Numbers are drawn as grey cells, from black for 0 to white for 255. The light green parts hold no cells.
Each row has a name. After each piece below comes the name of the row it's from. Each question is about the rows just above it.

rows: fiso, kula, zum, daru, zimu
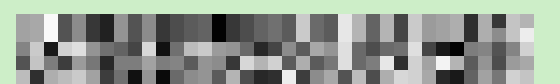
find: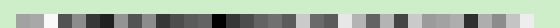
kula
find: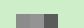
zimu
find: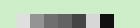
zum

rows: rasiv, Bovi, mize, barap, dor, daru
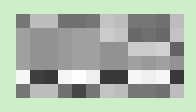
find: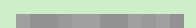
barap
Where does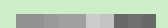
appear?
Bovi

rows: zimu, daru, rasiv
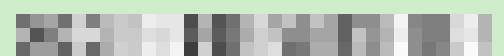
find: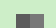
daru
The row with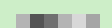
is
zimu
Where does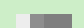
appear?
daru
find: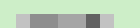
daru
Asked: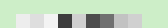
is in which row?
rasiv
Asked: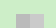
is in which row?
zimu
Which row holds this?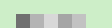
zimu

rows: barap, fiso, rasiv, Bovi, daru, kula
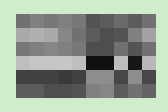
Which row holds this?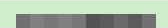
barap
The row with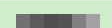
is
fiso
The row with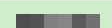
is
kula

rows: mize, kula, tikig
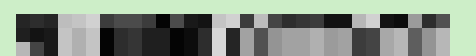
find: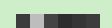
mize
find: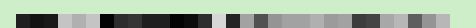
kula
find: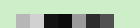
mize
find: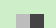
mize
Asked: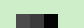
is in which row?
mize
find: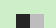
mize

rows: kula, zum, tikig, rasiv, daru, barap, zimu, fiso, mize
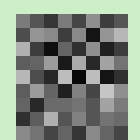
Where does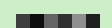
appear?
tikig
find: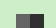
tikig
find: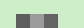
barap

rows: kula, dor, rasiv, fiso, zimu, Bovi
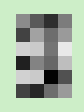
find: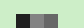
fiso
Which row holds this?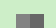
fiso

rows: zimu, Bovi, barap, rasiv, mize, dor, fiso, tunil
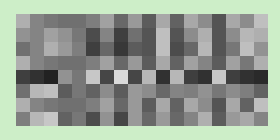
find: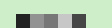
mize
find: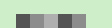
Bovi

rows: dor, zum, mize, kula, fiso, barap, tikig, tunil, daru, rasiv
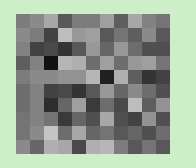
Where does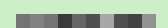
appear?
tunil
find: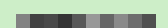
barap
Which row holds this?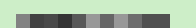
mize
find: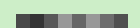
mize
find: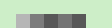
rasiv

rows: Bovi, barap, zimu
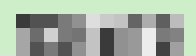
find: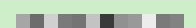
barap
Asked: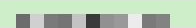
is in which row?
barap
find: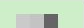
Bovi
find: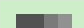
Bovi
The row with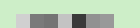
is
barap

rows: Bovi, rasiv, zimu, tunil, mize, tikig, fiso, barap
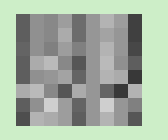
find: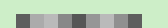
tunil
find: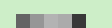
mize

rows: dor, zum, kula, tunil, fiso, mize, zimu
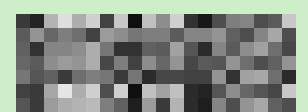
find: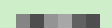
zimu
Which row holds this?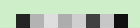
dor
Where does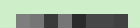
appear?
fiso

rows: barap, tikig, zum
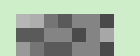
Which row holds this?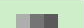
barap
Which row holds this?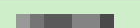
zum

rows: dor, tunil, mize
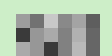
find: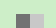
dor
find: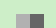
tunil
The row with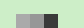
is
mize

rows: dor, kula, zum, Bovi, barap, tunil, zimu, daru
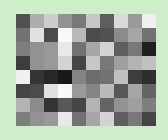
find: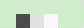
tunil
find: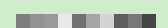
daru

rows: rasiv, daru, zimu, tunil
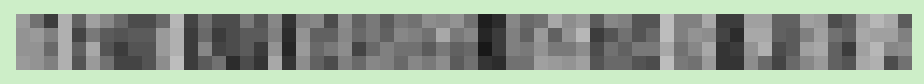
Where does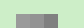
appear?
tunil
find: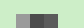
rasiv

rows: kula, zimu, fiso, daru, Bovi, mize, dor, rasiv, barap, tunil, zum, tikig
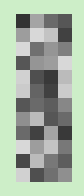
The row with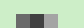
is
barap
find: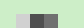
tikig
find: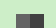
mize
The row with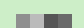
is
rasiv
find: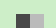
zum
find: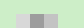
tunil
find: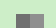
tikig

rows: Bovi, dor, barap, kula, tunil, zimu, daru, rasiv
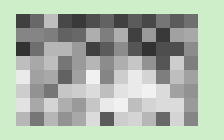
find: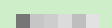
zimu
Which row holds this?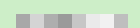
daru

